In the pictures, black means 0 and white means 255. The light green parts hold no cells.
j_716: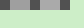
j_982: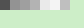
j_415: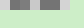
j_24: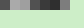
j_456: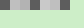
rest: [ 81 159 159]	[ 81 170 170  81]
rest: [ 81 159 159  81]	[170 170  81]

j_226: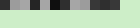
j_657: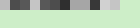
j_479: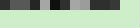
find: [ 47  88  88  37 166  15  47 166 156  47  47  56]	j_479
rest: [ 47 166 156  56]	[47 56]
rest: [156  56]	[47 56]
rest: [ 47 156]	[166  37 166  15  47 166 156  56  47  56]
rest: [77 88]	[197  88  77  47 166 166  56 209 197]

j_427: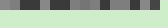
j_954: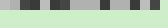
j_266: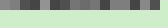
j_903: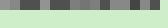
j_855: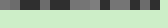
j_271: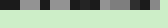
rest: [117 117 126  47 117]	[117  47 108  47]
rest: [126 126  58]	[136  69]

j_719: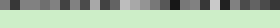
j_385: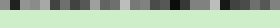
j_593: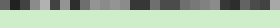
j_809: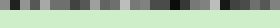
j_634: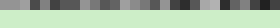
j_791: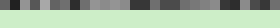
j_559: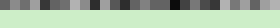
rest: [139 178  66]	[148  45 111 148 139 148 139  55  55 111  75  75 111 120 129 139  55  45
  99  75  66 168]
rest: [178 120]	[159  99 159 178]
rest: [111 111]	[ 66  87 159  99 111 189 120 129  75  75  12  55 120 129 189  23  66  75
 111  87 129]
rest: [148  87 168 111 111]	[ 66  87 159  99 111 189 120 129  75  75  12  55 120 129 189  23  66  75
 111  87 129]
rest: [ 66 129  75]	[168  66  99 189 168 148 120  87  23 120 129  55 201  33 129  75  99  75
  55]

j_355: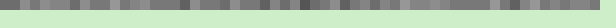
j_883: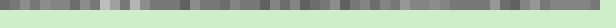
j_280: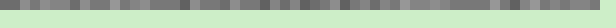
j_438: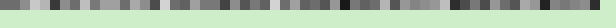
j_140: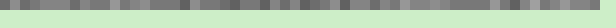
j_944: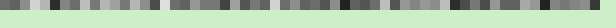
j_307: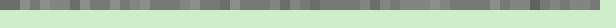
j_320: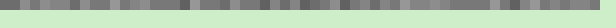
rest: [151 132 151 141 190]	[ 45  76 120  76 151  97  97 169 151  34 132 120 132 141  57]
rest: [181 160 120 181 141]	[ 76 222 109  97 151 120 120  67 160  85 120  97 211 109 141  97 109  85
 141  34  97  85 109 190  85 151 132 151 141 190  45  76 120  76 151  97
  97 169 151  34 132 120 132 141  57]
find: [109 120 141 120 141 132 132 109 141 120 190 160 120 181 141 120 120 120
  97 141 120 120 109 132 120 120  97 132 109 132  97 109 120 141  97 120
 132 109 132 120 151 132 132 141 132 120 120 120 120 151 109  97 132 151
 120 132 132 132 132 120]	j_883
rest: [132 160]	[120 132 151 132 132 120]
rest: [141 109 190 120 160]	[160 109 169 141  76 211 109  97 160 120 120  67 141  85 120  97 211 109
 160  97 109  85 151  24 120  97 109 181  85 151 132 141 151 190  45  76
 120  76 151 109  85 169 151  34 132 120 132 141  45]

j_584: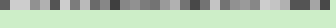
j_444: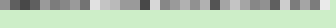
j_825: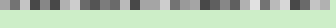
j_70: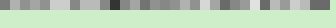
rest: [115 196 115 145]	[154 135 205 196 177  84  84 165  72]
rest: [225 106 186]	[154 205 186 106 106]
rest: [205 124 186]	[106 135  63 135 145 124 115 154 177 115  72 115 196 115 145 154 135 205
 196 177  84  84 165  72]
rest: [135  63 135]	[145 124 115 154 177 115  72 115 196 115 145 154 135 205 196 177  84  84
 165  72]
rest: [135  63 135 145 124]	[115 154 177 115  72 115 196 115 145 154 135 205 196 177  84  84 165  72]
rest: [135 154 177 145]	[177  84 165 196 165 135 145  95 205 124 165 124 234]

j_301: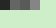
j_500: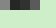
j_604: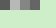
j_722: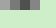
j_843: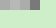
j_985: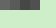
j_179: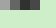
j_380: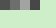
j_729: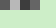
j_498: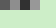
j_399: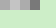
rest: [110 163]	[71]
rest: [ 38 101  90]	[133]

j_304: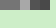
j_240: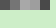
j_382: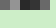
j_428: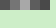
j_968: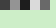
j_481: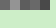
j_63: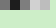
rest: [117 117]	[168  83  73]
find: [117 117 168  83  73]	j_304
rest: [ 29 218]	[105]
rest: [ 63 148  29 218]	[105]
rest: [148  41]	[ 52 105]

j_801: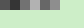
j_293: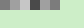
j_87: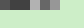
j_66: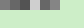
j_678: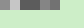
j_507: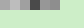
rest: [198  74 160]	[124]
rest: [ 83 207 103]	[133]

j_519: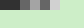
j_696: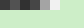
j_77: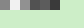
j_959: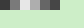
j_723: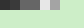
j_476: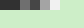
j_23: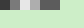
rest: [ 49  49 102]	[164 102 209]
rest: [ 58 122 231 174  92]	[92]
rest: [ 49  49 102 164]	[102 209]
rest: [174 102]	[70]

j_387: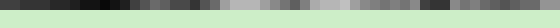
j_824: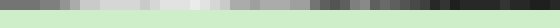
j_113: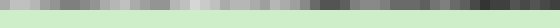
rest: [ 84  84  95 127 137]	[137 127 106 106 106  95 116 127 106  95  73  52  64  64  84  73  84  73
  64]
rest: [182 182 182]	[159 137 116  95 127 171 182 182 192 159 137 127 116 127 116 137  64  52
  52 137 116 127 106  95  84  95 106 106 148 148]
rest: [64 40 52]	[31 40 40 40 40 52 40 40 31 31 40]

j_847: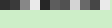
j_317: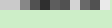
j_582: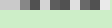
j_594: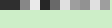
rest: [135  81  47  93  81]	[212 105  81 234]
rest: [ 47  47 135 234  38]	[105 224 158 146 224 158]
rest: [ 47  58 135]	[234  38  93  81 212 105  70 234]

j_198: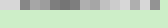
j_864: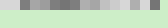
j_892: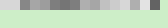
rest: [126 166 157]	[126 117 126 175 166 193 204 215 175 215 117]
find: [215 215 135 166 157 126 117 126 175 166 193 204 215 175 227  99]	j_892
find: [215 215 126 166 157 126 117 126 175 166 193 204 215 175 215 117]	j_864

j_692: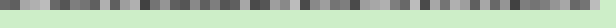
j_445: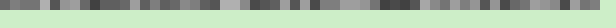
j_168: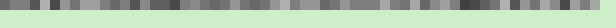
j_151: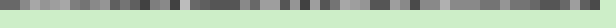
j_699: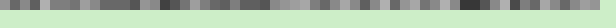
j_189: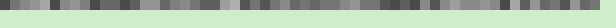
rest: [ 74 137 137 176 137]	[137 137 116 116 149 116 116 104  85  85 104 158  95  74]
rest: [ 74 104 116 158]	[149 137  74 158 116 126]
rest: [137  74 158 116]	[126]
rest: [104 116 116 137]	[149 116 116  85  74  95  74 137  85 137 158 137 137 149 137  74 167  95
 149 104 116  85 149 104 116]
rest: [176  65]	[116 149  95  85 137  95 126  85  95 167  74  85 158 137 188  74 137 158
 116 126  74 158 167 176 126 104 188  74 167 116 176 158  95 167 104 149
  65 126 116 126 149 167 104 116 188]
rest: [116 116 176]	[ 85 149 158 104  65  95  95 104 158  95 126  95 104 137 126  95  85 176
 176 137  74  85  95 158  85 158  74 126 126 158 158 149 116  65  74  65
  85 167 137 116 158 126 149  85 149  74 104 116 158 149 137  74 158 116
 126]

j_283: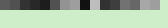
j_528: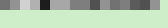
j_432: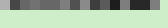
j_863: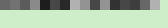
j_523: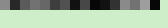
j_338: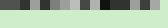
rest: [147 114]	[126  91  81 147]
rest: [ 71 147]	[ 50  71  62 103 177]
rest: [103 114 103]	[103 126  81 138  62  91  29 126  40  40 126]
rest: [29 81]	[147 158  17 189  50  62 114 103 167 158]

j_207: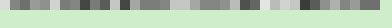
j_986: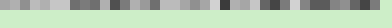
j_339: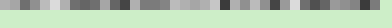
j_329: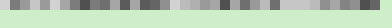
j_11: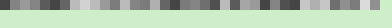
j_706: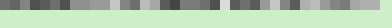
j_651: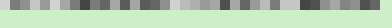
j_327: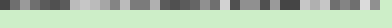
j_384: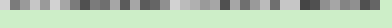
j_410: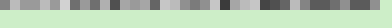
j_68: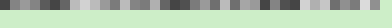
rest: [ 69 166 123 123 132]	[198 198 166 132 132 144 187  80 101 228 187 210 198  59  91 144 176 132
 154 111 111]
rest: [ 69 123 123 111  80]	[219  91 111  91 154 198 132  91 176 187 154 132 123 166 176 176]
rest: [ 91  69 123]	[123 111  80 219  91 111  91 154 198 132  91 176 187 154 132 123 166 176
 176]
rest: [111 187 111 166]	[154  69 132  80  69 210 176 198 111 144 123 219 144]
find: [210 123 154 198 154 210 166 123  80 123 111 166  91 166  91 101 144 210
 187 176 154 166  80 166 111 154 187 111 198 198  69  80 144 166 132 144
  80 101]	j_384
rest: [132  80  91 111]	[ 80 144 144 154 154 198 132 111 187 166  91  69 123 123 111  80 219  91
 111  91 154 198 132  91 176 187 154 132 123 166 176 176]
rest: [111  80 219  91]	[111  91 154 198 132  91 176 187 154 132 123 166 176 176]

